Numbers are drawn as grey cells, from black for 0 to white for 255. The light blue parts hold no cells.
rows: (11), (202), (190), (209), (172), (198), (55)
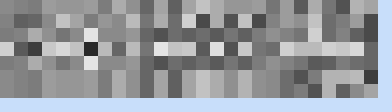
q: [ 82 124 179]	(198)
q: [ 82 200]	(209)
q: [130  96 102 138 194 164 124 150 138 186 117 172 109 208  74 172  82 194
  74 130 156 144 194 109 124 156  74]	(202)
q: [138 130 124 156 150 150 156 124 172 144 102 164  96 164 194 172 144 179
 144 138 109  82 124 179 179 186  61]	(198)
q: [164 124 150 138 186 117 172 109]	(202)
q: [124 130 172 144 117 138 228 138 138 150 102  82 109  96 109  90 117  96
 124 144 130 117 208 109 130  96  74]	(190)

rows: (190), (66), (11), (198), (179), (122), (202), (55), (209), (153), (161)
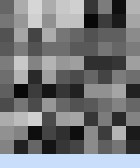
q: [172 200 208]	(190)
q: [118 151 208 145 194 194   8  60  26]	(66)
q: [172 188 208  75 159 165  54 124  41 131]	(209)

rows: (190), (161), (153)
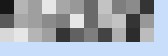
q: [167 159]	(161)
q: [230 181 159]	(153)
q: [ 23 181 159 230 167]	(190)
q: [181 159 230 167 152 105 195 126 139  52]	(190)

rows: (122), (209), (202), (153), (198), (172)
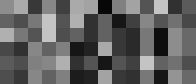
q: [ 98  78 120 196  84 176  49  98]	(209)
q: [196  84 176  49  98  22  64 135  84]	(209)
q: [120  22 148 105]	(172)
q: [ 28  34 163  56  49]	(172)
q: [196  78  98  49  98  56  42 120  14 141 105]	(202)
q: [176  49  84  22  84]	(198)

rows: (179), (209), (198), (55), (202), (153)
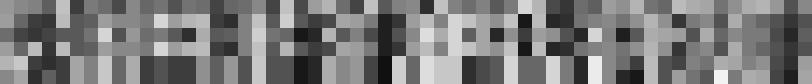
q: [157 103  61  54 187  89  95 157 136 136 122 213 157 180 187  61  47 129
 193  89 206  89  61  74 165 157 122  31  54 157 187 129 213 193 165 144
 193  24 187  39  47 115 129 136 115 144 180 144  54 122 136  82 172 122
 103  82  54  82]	(209)
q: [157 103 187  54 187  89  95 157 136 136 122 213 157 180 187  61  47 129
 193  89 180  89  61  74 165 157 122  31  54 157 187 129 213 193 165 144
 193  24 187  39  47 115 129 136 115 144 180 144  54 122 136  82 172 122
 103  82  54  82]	(55)
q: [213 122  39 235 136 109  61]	(202)

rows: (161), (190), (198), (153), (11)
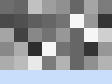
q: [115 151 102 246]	(198)
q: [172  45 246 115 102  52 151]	(153)
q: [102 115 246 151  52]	(190)
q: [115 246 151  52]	(190)
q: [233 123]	(11)

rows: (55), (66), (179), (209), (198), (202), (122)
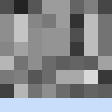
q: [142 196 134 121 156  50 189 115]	(66)
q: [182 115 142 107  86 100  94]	(122)
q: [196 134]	(66)
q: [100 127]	(55)
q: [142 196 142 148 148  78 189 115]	(179)
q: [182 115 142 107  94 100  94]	(198)
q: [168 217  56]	(202)

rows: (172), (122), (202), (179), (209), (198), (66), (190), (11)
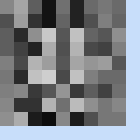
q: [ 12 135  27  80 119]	(11)
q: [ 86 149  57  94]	(66)
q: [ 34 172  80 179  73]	(179)

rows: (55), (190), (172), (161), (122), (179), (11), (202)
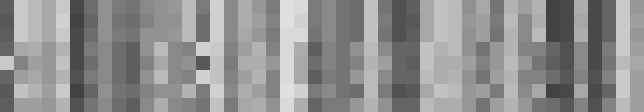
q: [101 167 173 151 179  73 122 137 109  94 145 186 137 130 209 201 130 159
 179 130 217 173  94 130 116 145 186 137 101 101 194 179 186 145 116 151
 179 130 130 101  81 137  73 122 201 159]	(161)
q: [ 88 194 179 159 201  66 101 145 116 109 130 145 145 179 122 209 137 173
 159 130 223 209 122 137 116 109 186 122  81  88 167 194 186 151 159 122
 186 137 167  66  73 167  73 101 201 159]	(11)
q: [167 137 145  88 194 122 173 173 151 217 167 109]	(122)

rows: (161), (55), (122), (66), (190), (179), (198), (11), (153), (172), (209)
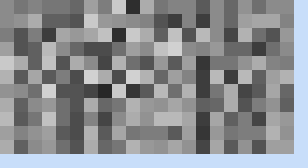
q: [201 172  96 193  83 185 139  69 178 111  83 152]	(122)
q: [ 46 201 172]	(122)
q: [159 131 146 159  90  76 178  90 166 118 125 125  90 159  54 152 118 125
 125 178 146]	(172)

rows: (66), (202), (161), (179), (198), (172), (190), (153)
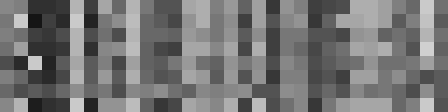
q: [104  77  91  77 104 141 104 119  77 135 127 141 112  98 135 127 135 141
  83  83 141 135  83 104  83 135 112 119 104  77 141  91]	(190)
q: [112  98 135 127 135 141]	(190)
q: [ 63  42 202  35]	(202)
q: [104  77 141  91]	(190)
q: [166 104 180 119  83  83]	(66)

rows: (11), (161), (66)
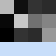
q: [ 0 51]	(66)
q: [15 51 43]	(11)
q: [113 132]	(161)
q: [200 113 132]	(161)

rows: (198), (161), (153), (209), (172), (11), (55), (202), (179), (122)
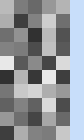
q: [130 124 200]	(122)
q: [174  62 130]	(161)
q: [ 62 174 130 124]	(122)

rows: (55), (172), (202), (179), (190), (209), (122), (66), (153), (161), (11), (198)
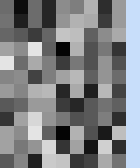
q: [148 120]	(153)
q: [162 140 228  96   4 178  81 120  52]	(179)
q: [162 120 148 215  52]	(11)

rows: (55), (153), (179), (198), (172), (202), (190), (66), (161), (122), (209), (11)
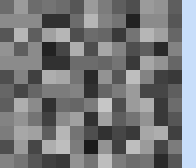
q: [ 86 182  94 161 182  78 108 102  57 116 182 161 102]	(179)
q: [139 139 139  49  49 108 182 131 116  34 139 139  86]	(153)
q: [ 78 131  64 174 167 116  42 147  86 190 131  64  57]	(202)

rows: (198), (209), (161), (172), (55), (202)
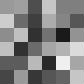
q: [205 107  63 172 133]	(209)
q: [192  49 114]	(161)

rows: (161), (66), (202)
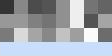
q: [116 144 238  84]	(66)
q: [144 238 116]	(161)

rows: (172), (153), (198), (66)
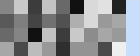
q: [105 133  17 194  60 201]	(198)
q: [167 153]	(198)
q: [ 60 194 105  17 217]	(172)
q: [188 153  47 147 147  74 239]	(66)
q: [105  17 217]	(172)
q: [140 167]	(198)
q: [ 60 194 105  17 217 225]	(172)

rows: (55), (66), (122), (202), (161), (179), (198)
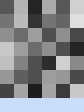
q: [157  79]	(122)
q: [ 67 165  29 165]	(198)
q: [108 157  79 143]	(122)
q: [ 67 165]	(198)
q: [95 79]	(179)
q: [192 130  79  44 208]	(161)

